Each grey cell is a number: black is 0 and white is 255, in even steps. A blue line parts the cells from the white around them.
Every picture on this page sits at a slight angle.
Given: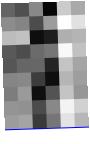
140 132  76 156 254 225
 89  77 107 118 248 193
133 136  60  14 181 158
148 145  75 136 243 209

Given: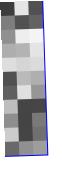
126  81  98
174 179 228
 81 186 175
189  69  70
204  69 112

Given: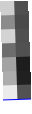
140  74
109  81
173  32

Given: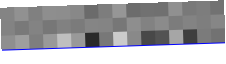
131 121 131 119 129 123 133 132 119 142 130 139 124 131 126 134

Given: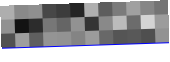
145  19  44 119 101 146  52 137 187 108 212 156

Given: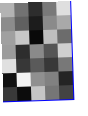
140  96  28 138 169
156  45 138  85 207
 17 243 144 129  36
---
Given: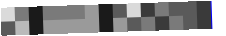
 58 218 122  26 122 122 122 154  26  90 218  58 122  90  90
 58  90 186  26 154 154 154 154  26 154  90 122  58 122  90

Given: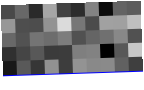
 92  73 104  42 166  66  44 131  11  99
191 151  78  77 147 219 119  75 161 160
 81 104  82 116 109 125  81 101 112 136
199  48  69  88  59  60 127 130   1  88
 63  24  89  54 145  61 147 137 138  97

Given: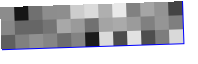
 68 140  22 112 141 142 205 219 175 233 129 165 147
127 135 102 102 116 168 154 113 164 170 155 128 149
217  95 128 144 133 109 131  27 219  76 226  78 125

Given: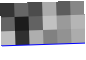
135  53 102  76 171  92
181 100  28  98 193 154
172 189  48 174 129 146

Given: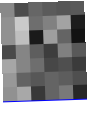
 89 137  76 102  91  86
 29 145 202 110 129 163
 19 145 191  26 158 100
 89  73 133  94  61 128
 59 166 133 110  71  79
 79 152  99  87 100  93
 39 145 168  56 100 121

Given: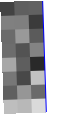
 97  67  95
 59 128 127
 91 107 153
131 109  83
 41 167  94
194 119  72
106  96 150
218 190 184

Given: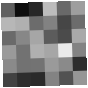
158  96  14  39 188 105
108 183 176 108 130  70
169 106 135 166  92  75
131 154 114 176 166 234
 45 138 114 115 154 138
150  66  45  42 131  82
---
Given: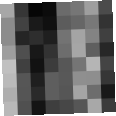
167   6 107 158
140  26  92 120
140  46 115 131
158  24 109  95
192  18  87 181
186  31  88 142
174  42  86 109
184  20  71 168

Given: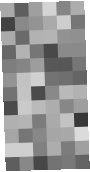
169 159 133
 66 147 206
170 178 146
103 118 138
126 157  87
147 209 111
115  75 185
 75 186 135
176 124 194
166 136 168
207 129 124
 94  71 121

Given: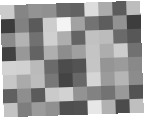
203 147 104 221  92
 60  90 244 115 146
139 113 174 193 106
 65  99 141 196 205
211 186  76 197 155
198 188  68 213 181
 96  91 210 130 153
195 155  79 231  75

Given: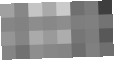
161 197 203 123
134 141 141 128
149 170 173 125
132 142 133 128

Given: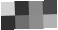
210 138
 47 141

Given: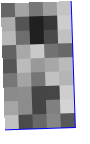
101 119 196
172  32 205
185  32 193
 99 201 104
 85 153 186
119 118 180
139  69 206
165  68 212
193 104  88

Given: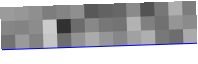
155 143 132  88 103  83 174
134 140  49 136 116 128 149
114 130 109 171 135 175 109

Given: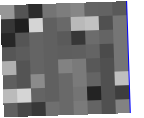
151  44 125 100  89
 55 213 105 193 117
 39 100  90 108 117
 86 100  94 100 117
176 100 130  88 117
 95 139 105 100 191
187 100 105  35  62
 95  56 105 100 130
